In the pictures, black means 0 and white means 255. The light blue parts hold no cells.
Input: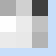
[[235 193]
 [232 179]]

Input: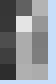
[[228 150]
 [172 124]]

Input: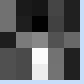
[[ 30   2]
 [123 135]]

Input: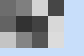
[[ 50  66]
 [132  85]]

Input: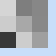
[[168 136]
 [205 159]]

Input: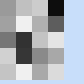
[[240 176]
 [ 50 195]]

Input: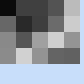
[[ 41  62]
 [ 85 160]]

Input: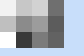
[[139 156]
 [ 57 123]]

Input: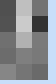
[[203  50]
 [177 122]]
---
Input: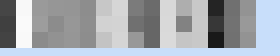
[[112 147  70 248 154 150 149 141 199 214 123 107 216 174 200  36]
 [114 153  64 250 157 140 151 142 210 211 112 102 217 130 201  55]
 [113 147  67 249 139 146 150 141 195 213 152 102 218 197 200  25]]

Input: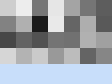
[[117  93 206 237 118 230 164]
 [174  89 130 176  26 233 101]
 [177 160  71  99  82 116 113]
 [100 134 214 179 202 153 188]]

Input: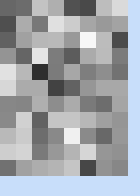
[[189 218 103 108 195 175  81  73]
 [153 163  79 172 120 224 204 166]
 [188  75  97 161 183 185 153 247]
 [187 123 148 101 229 124  92 171]
 [142 114 225 184  47 123 167 126]
 [168 168 215 171 171  66  98 150]
 [109 165 135 133 175 141 171 122]
 [160 149 137 209  98 197 197 183]
 [104 151 185 203 109 137 240 138]
 [150 145 206 212 122 152 180 214]
 [146 135 113 161 173 180 197  71]]

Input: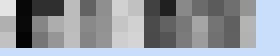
[[111 148 228   7  47  47 188  98 143 209 193  65  32 137 107  91]
 [ 96 180 176   9 134 173 188 137 146 197 209  75  98 120 165 116]
 [ 97 178 193   4 118 150 190 132 148 206 212  74  85 123 156 113]]

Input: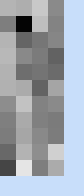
[[200 138 180 174]
 [190 131 126   4]
 [118 134 180 101]
 [123  98 184 137]
 [116 107 178 110]
 [ 99 165 177 171]
 [130 138 141 194]
 [128 123 127 170]
 [137 124 124 166]
 [142 208 104 179]
 [126 171  69 229]]

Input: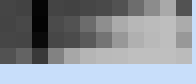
[[169  82  69  66   5  68  66  70  73  82 109 140]
 [190 171  68  72   3  75  82 108 142 171 183 187]
 [190 152  70  69  10  71  75  90 116 152 176 185]
 [191 187  82  99  57 130 167 181 186 187 191 191]]

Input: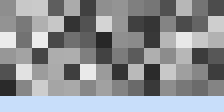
[[116  76 142 200 202  94 171  64 143 148 127 118  80 183]
 [100 206 147 121 176 199  51  82 212 150  64  53 132  75]
 [199 178 235 114 236  72 112  94  39 143 139  56 182 232]
 [ 60  87 151 163  70 173 174 127  66 124  91 175 140 183]
 [135  61  81 226 156 171  62 234 155  51 186  43 200 159]
 [107 132  42 134 205 165 169 135 161 131 106  57 142 120]]

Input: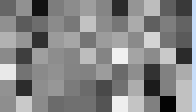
[[ 94  57 102 145  17 125 140 158 133  43 149 189]
 [126  99 144  91 109 139 120 194 140 118 171  95]
 [115  90 178 149  48 155 166 117 156 167 138 212]
 [201  42 138  62 159 141 133 189 132 240 164 139]
 [129 172 233 115 138 145 132 130 156 106 142  50]
 [129 193 146  44 142 151 123 107  73 113 173  27]
 [  4 193 142 201 139 107 112 112  84 238 196 128]]
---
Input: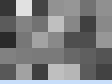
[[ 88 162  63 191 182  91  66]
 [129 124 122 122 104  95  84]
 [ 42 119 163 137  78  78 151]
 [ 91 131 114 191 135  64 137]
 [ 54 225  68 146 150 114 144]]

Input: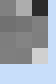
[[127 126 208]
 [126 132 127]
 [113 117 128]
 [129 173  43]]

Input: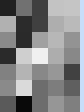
[[ 90   9 109 150 127]
 [138 218 109 125  95]
 [129 180 136 151  65]
 [ 42 207 240 173 136]
 [138  42 161 183 147]
 [177  43  64 174 186]
 [ 33 113  63 195 197]]

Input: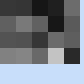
[[129 133 105 195  41]
 [ 83  81  54 107  94]
 [ 96 121  97  23  90]
 [ 55  53  22  31 108]]

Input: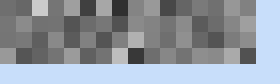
[[153  85  99 116 155  96 115 189  56 110 135 115 142 138 170  81]
 [117 121  95 137  91 129  84 128 177 130 111 144 103  84 124 141]
 [118 139 114 115  84 108 119  82 138 131 116 139  91 108 134 159]
 [111 103 203 117 159  64 167  48 132 153  72 101 122 112 151 129]]

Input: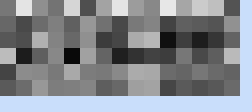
[[ 90 108 152 125 127 133  94 104 159 163  70  90  80  88 106]
 [ 68 140 137 121 169 124 121 137 171 168 107 101 119 106  99]
 [188  28  95 136   9 161 100  31  50  66  61 119  73  94 186]
 [ 87  78 177 131 104 144  60  70 171 183  16  62  29  54  99]
 [103  73 108 127  96 151 113  73 121 132  67  96  91  84 145]
 [119 228 143 115 214  79 163 228 156 136 231 166 203 191  83]]

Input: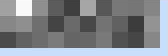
[[ 75  98 109 123 101 103 121  81  70 135]
 [135 143 111  68 106  72 115  97  60 147]
 [161 249 143  92  63 166  87 120 118 133]]

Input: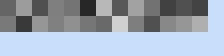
[[121  57 150 128 144 118 105 208 126  80 136 150 175]
 [101 156  80 127 116  39 184  88 162 114  65  80  67]]
